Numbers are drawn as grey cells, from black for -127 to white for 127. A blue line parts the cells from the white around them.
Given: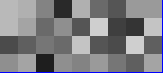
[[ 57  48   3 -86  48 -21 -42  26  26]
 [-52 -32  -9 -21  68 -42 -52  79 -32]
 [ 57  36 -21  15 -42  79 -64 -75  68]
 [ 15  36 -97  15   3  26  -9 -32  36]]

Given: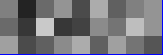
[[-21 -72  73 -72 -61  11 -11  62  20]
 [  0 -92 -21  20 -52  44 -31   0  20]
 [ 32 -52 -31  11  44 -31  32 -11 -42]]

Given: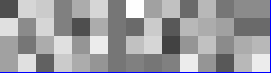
[[ 96  11  86   0 -49  44  -9 -21  75 -39  56  44  33 -21 -21]
 [-49  86  75   0  44  86  -9 126  33  65 -21  56  -9  11  11]
 [ 33  -9  44  96  21 108  -9  65  86 -61  21  65  11  44  56]
 [ 33  96 -30  75  44  21  -9   0  -9   0 108  21 -39  56 108]]

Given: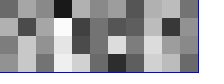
[[  49  -52   38  123  -62  -12  -42  -33   60  -71   18]
 [  -2   72   18  101  -52  -12   92   -2   92   29    9]
 [ -21   38    9 -102   49    9   29  -42   49   60  -12]
 [  18   72  -12  111   81  -21  -82  -33   81   60  -21]]

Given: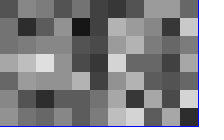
[[  39   62   95   18  -53  -72   84  -24  -24  -62   39]
 [ -24   27   18   18   51  -62   18   51  -35  -44  -24]
 [ -12   -3    7    7  -44  -53   27   51   -3  -24   -3]
 [ -44    7   -3  -44  -12  -62  -72  -44   27   27  -24]
 [  18  -12  -24    7  -35   -3   62   84  -35   39  -82]
 [ -12  -82  -35   18 -105  -62   51   27    7  -72   73]
 [   7  -44  -82  -35  -35  -12   39  -72   39  -53   84]]

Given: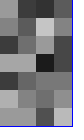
[[   3  -36   69    3]
 [ -67  -16   26  -56]
 [ -67  -25   -7   -7]
 [  48    3  -16   15]
 [  26   26  -47   58]
 [  26  -67  -77  -36]
 [  38   38 -100  -56]]
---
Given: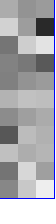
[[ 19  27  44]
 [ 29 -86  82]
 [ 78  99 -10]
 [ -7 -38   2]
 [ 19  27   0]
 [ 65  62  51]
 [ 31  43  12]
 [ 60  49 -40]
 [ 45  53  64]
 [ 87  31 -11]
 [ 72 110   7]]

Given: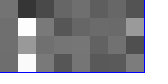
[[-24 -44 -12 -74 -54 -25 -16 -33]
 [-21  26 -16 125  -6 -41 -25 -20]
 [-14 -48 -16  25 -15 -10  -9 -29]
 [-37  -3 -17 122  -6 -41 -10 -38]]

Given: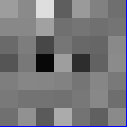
[[   1  -16   29   10   94  -33   26]
 [ -15  -11    8    8   33  -15  -10]
 [ -25    9  -21   -2  -56   -9  -23]
 [ -29   11  -42   -7 -119   30  -82]
 [   6   -6   -1    6    5    2  -10]
 [   8  -17   -6  -12  -12  -14   -7]
 [ -31   10  -15   17  -37   43  -12]]

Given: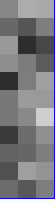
[[ 44  41   6]
 [-42  -1 -23]
 [-81 -56  25]
 [ -4 -36  13]
 [ -2  32 -82]
 [ 27  26  -8]
 [  9  78  -7]
 [-19  15 -69]
 [-25  -1 -28]
 [ 31  20 -47]
 [-39  -2 -20]]

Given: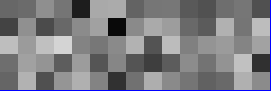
[[  -9  -47  -24  -20   15  -10  -98   41   43  -28   -9   -8  -38  -46
   -17]
 [ -10   61  -60   16  -52  -23   11   33 -118   10   42   29  -22  -36
    49]
 [   4   34   62   27   64   84    3   -8   10   50  -44   60    0   20
    27]
 [  65  -79  -17   33   20  -34   28  -42    6  -43  -65  -35   12  -12
    19]
 [  48   11  -26   50  -47   21   48    3  -78  -14   46   10  -10  -30
   -22]]

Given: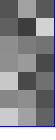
[[ 34 -39 -43]
 [-66  82 -31]
 [ -3 -12  14]
 [ 26 -54  15]
 [-54 -15  72]
 [ 14 -45   7]
 [ 33 -29  75]]

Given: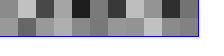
[[-80 -12  11  65 -55  37 -97  -5 -71  62  20]
 [ 11   2  25 -24  25  47   9  -6  23  19  65]]

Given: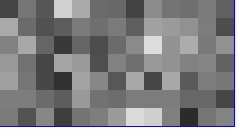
[[ -4 -31 -59 -10 -41  81  42 -20 -23 -60  12 -11 -16]
 [ -3 -50  42 -20 -46 -34  -4 -16  -5 -33  33  27  17]
 [ -6  17   1  40 -26 -70 -25 -50 -20  10  92  18  44]
 [  5 -28  24 -13 -57  37  26 -48   2 -16  24  18   2]
 [ -2  -7  32 -10 -56 -78  35   7 -40  40 -56  40 -37]
 [-23 -57  -2  -2 -20 -34  25 -13 -18  -3  -3  -3 -24]
 [-10   3  -5 -44   7 -65 -12  -1  27  90  79   0 -84]]

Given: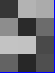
[[ 51  43 -73]
 [-85 -19  13]
 [ 66 -54  67]
 [-88 -48 -28]]
